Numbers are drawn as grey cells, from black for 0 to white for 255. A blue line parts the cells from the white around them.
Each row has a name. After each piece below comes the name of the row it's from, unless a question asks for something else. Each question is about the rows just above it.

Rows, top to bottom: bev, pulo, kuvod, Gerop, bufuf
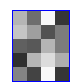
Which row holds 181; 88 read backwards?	kuvod
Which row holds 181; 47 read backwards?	Gerop
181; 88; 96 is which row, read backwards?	kuvod
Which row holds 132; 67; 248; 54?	bufuf
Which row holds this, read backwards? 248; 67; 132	bufuf
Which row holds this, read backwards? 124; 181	kuvod

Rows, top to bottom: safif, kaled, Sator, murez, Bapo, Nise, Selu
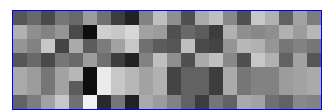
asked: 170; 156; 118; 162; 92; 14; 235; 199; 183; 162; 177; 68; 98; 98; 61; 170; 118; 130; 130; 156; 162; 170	Nise
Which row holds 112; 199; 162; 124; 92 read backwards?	Sator
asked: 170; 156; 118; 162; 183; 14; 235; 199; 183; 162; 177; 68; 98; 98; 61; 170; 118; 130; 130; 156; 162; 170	Bapo
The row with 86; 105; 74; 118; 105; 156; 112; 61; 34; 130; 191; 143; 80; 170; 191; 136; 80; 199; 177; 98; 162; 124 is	safif

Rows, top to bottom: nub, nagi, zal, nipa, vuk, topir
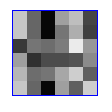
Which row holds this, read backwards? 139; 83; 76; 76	nipa
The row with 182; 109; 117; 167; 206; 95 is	vuk
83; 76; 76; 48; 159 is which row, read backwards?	nipa
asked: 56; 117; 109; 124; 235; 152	zal

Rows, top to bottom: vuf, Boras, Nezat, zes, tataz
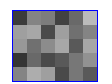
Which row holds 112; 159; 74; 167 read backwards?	Boras
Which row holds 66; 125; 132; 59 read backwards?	vuf
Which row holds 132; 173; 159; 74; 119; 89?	tataz
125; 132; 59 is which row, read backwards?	vuf
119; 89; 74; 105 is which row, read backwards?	zes
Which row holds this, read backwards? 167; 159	Boras
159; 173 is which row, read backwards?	tataz

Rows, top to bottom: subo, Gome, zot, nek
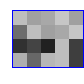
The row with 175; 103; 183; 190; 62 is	nek
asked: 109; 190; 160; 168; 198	Gome
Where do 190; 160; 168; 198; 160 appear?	subo
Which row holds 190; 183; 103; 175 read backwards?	nek

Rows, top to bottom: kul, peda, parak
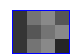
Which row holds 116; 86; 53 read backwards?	peda
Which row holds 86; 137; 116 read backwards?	kul
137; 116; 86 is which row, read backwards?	peda
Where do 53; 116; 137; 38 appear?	parak

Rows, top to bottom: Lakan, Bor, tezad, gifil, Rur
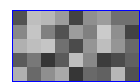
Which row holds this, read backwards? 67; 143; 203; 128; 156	Bor
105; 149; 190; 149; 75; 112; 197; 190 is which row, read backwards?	tezad

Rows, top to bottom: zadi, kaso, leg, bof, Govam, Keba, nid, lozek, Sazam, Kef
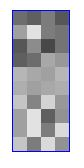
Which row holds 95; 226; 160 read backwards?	lozek
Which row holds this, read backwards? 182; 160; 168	Govam
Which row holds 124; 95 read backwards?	zadi
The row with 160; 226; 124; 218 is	Sazam
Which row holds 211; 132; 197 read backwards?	nid

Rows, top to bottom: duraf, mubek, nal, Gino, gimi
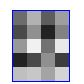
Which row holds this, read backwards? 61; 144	Gino
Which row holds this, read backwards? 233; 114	nal
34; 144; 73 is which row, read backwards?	mubek

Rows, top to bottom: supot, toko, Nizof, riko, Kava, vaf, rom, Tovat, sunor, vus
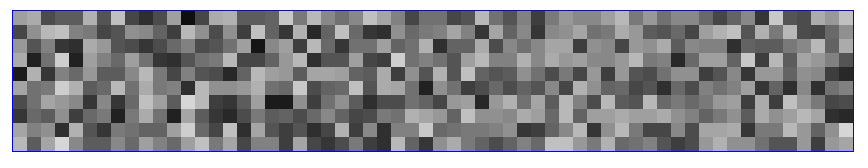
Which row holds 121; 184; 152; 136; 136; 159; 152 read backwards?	riko
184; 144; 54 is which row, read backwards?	sunor
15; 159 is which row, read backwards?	supot
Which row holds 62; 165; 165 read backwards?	Nizof

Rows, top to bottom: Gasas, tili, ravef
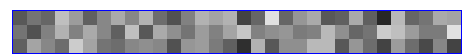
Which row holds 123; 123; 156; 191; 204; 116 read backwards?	tili
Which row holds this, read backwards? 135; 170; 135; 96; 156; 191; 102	Gasas
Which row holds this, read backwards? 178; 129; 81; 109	Gasas
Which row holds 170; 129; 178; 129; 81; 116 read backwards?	tili
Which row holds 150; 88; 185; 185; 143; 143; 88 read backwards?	ravef
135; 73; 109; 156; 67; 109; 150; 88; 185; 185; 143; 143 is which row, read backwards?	ravef
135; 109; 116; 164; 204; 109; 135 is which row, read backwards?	ravef

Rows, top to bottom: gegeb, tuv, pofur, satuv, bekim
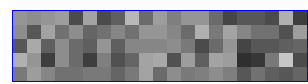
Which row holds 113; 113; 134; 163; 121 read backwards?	tuv
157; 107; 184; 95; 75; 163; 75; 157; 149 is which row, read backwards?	gegeb
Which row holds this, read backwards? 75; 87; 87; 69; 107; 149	gegeb

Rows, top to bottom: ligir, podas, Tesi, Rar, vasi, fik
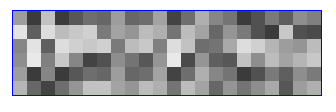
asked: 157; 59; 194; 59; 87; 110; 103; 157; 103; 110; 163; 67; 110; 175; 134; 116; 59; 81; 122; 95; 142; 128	ligir
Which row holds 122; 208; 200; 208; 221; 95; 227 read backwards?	Tesi
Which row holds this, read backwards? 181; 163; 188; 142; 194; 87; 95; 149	Rar
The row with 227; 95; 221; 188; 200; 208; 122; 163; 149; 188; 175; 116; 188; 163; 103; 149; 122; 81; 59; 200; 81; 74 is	podas
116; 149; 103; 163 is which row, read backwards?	fik
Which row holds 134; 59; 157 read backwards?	vasi

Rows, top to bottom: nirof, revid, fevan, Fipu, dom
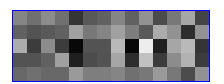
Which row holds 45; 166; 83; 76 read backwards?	Fipu
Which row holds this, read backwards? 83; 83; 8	fevan
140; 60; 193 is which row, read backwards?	Fipu
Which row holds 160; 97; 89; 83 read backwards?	revid
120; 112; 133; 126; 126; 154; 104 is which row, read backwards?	dom
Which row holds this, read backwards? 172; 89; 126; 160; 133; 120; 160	revid
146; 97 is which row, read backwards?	nirof

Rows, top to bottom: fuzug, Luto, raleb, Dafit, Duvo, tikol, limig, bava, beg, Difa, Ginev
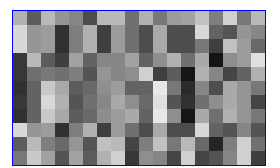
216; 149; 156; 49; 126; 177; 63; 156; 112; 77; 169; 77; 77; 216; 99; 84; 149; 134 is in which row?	Luto
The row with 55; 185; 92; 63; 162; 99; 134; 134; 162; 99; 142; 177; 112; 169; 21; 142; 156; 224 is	Dafit

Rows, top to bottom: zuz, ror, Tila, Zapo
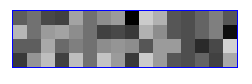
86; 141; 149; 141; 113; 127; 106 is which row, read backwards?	Tila
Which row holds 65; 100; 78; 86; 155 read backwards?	Zapo
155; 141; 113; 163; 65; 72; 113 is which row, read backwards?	zuz
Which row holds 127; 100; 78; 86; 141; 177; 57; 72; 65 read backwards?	ror
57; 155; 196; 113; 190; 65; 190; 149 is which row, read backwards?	Zapo

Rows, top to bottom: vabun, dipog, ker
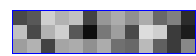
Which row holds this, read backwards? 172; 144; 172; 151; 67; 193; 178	vabun
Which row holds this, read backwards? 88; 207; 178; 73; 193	dipog

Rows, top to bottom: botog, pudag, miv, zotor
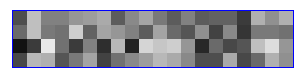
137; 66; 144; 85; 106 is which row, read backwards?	pudag
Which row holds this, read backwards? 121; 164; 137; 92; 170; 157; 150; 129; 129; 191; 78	botog

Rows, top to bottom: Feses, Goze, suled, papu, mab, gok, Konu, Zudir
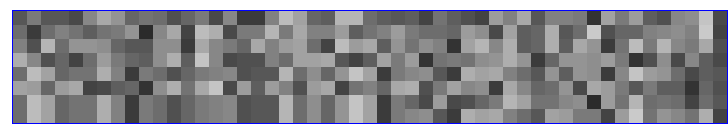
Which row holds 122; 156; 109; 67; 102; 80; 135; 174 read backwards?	papu
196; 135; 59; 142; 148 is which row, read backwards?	mab

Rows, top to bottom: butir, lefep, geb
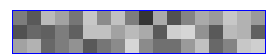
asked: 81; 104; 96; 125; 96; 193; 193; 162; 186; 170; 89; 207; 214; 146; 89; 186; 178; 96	lefep
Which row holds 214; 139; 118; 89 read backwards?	geb

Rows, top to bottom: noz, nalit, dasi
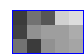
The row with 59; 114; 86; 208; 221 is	noz
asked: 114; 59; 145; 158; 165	dasi
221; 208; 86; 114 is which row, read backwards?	noz
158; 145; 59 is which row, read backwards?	dasi

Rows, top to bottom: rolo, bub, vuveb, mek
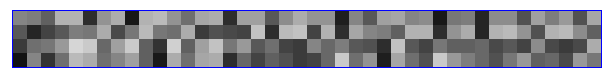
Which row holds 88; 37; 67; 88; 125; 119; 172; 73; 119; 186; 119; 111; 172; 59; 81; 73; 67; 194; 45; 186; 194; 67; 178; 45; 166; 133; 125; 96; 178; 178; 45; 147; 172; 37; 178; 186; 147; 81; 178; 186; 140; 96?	bub
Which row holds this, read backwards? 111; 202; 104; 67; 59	mek
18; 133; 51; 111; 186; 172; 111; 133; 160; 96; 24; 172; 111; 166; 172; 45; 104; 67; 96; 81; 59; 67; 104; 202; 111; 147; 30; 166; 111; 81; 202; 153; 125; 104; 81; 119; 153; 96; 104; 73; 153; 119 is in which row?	mek
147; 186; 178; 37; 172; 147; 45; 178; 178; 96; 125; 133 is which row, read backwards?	bub
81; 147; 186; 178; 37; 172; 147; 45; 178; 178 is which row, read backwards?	bub
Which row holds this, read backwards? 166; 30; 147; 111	mek

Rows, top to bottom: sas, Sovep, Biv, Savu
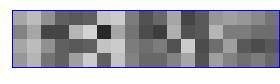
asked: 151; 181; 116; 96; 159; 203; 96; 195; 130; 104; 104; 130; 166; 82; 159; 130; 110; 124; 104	Savu
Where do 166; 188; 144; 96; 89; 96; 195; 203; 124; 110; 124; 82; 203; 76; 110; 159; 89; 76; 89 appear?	Biv
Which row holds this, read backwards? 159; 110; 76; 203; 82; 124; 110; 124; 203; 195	Biv

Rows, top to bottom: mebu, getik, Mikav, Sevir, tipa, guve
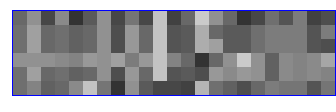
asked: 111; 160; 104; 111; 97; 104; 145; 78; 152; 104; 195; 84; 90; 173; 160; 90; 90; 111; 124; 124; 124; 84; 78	Mikav
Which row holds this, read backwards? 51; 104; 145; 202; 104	mebu
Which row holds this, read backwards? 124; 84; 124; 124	getik
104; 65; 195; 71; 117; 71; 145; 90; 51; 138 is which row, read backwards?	mebu

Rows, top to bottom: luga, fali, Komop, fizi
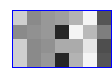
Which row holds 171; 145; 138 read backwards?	Komop
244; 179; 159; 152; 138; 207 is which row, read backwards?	luga

